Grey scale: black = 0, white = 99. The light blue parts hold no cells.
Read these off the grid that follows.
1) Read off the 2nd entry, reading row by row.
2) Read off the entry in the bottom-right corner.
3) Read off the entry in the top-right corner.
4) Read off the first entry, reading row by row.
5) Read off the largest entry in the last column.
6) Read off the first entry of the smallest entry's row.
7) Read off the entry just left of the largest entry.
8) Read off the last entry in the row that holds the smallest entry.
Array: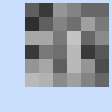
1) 22
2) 40
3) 40
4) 37
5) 54
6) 18
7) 47
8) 47

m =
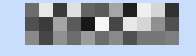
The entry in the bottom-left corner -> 53
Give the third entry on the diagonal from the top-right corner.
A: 46
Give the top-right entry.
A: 19
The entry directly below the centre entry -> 42
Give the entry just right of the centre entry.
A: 27
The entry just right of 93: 83
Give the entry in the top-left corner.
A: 42
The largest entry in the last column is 49
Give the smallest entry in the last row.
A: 27
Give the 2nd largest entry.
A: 93

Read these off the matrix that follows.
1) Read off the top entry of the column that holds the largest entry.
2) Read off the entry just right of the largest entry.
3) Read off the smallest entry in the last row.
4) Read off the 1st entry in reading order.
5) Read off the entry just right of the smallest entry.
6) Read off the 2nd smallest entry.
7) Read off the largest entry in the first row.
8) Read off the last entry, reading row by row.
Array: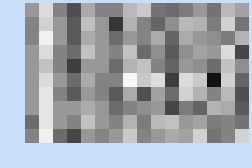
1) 72
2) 78
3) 27
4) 59
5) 81
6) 21
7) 85
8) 81

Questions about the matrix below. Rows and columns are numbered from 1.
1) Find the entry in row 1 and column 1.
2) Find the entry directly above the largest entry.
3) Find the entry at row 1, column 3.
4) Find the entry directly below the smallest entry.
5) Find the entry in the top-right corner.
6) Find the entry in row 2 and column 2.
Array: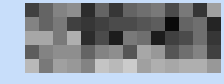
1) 25
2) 33
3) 51
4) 25
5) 62
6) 39

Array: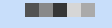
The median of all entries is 53
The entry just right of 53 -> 21
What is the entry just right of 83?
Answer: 66

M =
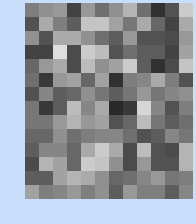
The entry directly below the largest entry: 66
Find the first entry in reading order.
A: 49
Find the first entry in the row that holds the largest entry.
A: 26
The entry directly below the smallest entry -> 32
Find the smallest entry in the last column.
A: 32
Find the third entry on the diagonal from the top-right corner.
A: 32
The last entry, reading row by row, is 52
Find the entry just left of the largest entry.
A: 26
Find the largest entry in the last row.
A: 63
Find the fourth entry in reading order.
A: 26
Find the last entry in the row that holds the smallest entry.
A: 49
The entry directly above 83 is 59
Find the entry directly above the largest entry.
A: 66
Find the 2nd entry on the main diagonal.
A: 66
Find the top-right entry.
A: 79
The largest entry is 86
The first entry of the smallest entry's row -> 46
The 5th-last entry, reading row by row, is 59
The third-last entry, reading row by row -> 49
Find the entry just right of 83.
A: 52
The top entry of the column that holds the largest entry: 59
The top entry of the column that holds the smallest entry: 56
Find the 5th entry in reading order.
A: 59
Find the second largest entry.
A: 83
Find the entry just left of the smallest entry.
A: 66

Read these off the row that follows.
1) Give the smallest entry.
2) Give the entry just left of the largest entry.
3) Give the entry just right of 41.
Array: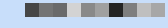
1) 14
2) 41
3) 82

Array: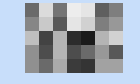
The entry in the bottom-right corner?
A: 63
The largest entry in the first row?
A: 92
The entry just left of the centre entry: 70
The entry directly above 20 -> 41
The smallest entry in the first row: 37
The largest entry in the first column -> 74
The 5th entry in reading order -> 89
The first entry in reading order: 41
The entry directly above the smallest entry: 81
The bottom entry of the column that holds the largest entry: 23

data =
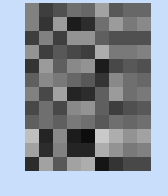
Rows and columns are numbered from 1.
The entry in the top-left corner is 50
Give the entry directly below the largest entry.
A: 67
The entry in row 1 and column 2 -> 24
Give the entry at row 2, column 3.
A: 60
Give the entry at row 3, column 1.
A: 24
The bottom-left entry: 17
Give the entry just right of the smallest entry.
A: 78
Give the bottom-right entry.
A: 28
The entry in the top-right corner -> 40
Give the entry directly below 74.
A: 63
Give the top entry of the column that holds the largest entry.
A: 63
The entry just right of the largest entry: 67
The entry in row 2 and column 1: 50
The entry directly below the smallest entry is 14
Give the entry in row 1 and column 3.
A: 31
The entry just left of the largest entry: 5
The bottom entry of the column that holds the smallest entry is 67
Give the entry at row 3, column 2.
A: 50
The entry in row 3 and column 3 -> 24

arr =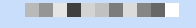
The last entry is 99
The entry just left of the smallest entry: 89
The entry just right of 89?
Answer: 25
